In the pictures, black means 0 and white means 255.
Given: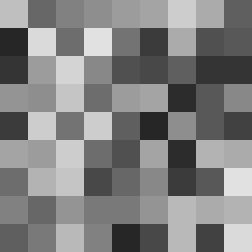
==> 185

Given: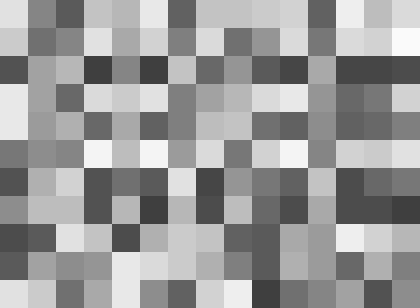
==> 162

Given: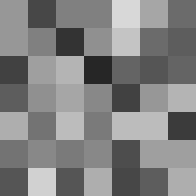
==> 71

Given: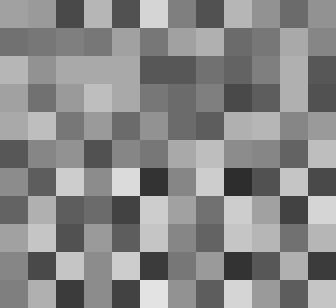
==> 154

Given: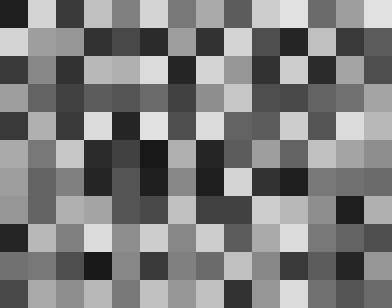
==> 113
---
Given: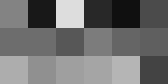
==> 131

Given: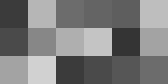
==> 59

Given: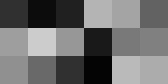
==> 48

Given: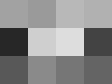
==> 162

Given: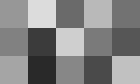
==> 151

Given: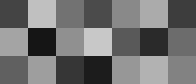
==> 68

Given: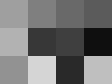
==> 159

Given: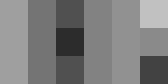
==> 159

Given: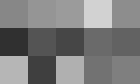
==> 135
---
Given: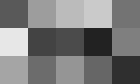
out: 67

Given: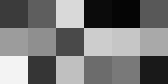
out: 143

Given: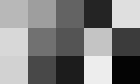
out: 113

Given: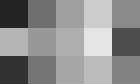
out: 153

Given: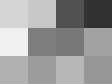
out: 126

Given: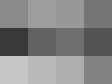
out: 98

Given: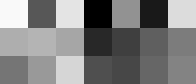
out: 180

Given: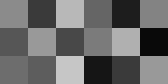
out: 153

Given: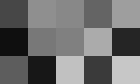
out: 120

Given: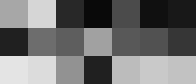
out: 109
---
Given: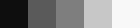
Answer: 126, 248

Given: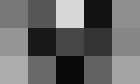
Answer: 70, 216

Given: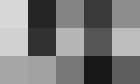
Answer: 182, 216

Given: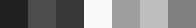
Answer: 250, 250

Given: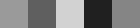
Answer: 210, 210

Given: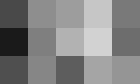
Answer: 178, 210

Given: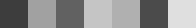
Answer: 197, 223

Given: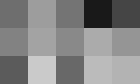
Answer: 137, 202

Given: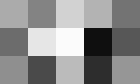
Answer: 251, 251
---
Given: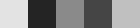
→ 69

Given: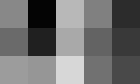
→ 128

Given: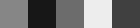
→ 237

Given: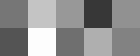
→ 55

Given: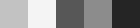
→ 140

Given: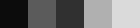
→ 176

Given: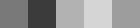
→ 213

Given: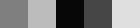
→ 70

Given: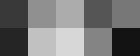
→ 85

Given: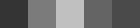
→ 100
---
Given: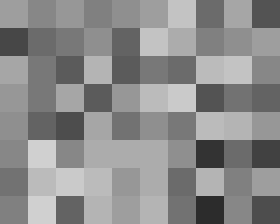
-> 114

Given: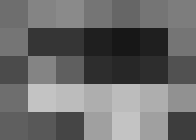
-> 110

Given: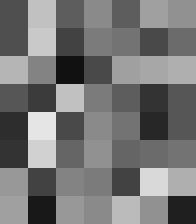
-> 152

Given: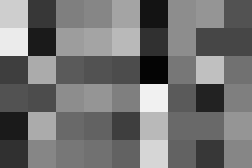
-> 26

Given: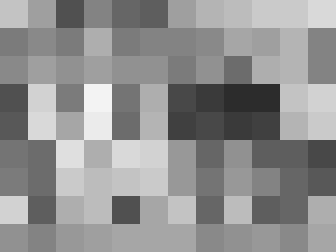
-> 210

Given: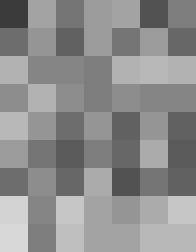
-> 210

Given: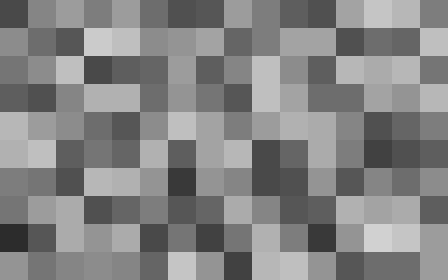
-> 44

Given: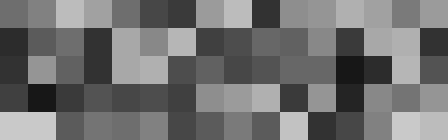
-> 64

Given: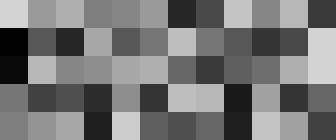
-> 118
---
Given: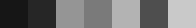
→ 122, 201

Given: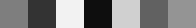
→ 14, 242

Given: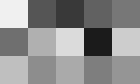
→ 219, 240

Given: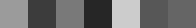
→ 38, 204

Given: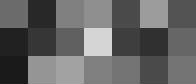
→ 213, 213

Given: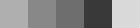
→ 110, 218
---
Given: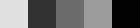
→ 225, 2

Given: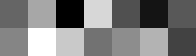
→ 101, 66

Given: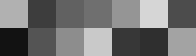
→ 177, 163

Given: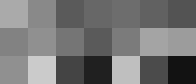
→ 170, 18

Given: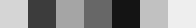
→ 213, 238

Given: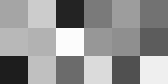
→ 165, 239

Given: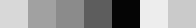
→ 216, 202

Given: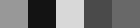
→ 152, 104
